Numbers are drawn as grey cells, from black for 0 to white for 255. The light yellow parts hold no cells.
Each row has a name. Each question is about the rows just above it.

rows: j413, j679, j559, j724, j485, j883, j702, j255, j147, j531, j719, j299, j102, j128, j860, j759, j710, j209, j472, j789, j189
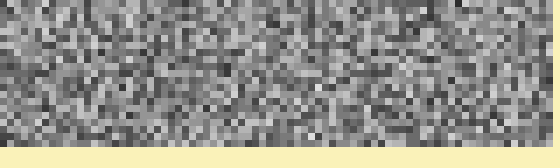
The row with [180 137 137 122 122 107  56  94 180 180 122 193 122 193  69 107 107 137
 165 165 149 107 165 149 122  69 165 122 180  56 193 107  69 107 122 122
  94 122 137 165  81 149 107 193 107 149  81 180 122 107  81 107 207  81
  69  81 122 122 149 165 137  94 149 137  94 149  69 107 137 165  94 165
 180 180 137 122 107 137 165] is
j759
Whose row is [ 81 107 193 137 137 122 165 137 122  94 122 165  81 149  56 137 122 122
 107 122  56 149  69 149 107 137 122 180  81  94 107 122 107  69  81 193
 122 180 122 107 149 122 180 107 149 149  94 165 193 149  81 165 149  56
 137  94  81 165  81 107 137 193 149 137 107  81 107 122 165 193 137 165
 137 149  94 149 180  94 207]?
j255
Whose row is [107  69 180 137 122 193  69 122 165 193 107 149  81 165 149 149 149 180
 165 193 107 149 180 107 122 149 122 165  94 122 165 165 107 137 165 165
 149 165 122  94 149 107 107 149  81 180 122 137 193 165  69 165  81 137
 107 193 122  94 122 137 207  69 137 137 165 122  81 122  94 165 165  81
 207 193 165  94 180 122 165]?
j679
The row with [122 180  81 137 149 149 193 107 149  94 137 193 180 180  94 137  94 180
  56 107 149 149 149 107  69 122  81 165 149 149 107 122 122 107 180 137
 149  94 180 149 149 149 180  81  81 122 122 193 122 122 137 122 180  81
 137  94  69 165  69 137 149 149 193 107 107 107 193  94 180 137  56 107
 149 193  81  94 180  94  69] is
j710
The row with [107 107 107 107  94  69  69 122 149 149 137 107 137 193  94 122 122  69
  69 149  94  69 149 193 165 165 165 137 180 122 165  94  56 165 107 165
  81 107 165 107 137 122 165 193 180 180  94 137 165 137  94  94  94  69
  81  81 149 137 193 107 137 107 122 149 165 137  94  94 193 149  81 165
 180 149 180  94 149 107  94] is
j719
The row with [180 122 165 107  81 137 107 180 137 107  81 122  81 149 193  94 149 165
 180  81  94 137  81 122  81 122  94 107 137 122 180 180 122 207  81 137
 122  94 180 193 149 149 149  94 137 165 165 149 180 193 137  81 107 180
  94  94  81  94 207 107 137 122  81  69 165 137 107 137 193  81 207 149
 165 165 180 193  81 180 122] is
j128

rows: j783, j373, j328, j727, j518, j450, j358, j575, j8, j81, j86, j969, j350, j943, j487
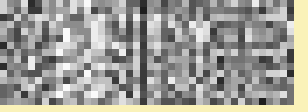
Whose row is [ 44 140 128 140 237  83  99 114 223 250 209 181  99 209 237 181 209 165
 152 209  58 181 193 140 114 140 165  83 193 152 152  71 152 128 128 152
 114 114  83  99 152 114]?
j81
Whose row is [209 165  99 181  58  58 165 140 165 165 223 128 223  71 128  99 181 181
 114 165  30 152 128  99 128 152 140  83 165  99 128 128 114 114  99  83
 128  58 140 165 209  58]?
j373
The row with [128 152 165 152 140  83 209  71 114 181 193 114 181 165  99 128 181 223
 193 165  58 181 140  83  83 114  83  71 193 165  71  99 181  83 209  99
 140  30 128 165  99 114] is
j487
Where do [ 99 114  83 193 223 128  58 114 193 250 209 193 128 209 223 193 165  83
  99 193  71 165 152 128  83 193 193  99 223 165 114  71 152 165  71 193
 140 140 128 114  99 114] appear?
j350
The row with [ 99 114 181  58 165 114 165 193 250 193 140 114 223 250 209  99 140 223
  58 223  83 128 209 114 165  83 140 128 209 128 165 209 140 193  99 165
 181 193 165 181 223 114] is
j943
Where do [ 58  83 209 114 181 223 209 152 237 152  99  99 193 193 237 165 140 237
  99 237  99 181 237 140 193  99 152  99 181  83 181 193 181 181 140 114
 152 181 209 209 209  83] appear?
j328

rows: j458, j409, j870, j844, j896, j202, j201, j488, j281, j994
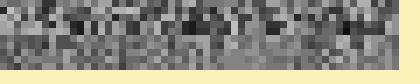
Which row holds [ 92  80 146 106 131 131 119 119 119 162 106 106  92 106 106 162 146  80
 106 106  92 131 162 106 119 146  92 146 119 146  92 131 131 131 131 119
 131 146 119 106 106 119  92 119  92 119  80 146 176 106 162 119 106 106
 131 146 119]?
j281
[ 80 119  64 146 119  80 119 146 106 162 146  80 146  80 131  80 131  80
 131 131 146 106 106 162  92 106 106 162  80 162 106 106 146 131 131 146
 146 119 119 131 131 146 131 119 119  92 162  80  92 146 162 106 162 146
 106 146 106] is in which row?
j488
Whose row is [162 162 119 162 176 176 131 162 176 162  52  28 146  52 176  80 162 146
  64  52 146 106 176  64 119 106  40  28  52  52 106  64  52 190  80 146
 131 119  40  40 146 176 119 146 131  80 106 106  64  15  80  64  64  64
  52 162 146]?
j896
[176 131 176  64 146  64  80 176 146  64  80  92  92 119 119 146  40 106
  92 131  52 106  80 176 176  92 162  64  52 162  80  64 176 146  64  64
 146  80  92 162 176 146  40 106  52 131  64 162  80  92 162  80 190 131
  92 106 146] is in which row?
j870
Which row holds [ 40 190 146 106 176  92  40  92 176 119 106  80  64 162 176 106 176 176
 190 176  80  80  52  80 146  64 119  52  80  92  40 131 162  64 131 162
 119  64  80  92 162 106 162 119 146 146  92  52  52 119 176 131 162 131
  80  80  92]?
j409

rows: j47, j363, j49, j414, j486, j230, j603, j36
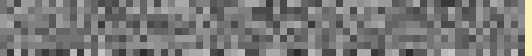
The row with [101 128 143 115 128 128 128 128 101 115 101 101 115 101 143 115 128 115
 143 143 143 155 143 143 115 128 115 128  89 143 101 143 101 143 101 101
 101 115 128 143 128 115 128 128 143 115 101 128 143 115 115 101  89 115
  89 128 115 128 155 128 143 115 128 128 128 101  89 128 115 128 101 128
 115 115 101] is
j603
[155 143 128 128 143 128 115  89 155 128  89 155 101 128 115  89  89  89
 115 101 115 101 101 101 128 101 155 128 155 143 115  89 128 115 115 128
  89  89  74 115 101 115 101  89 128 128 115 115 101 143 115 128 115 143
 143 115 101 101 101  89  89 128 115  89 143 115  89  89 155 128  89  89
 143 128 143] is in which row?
j49
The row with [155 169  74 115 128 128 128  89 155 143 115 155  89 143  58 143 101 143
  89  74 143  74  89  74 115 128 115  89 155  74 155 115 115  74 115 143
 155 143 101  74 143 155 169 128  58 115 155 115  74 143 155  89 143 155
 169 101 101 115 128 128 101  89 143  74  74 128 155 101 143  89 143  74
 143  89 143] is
j414

